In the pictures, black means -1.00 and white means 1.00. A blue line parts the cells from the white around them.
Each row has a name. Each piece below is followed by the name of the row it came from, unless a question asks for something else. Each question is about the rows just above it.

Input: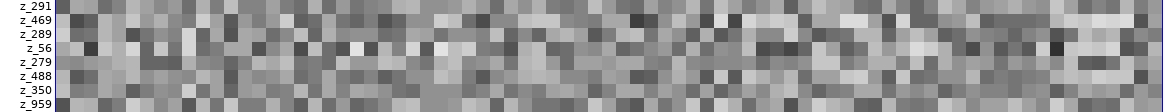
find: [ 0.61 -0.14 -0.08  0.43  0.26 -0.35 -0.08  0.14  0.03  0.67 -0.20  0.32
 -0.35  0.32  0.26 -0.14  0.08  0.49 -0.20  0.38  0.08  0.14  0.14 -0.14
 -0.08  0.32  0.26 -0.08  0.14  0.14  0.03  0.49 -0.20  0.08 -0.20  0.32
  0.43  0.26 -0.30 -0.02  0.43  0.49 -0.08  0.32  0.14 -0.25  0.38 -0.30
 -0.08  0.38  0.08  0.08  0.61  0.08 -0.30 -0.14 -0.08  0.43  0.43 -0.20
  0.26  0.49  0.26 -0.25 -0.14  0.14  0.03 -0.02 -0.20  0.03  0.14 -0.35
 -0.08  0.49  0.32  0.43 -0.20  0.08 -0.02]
z_289
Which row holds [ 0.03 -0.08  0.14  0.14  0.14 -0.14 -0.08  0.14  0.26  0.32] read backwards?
z_350
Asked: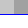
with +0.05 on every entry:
[0.60 0.31]
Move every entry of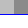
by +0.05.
[0.54 0.13]
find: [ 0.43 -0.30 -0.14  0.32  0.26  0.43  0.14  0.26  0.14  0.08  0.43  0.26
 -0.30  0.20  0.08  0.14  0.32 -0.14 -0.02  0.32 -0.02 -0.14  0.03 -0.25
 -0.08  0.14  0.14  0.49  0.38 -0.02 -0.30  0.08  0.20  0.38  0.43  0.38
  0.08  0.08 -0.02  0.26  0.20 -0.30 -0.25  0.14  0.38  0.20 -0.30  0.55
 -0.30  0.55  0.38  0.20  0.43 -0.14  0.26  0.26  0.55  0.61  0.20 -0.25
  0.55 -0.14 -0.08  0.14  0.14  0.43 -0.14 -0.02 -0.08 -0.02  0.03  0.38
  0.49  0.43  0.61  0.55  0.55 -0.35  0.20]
z_488
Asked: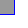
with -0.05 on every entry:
[0.15]

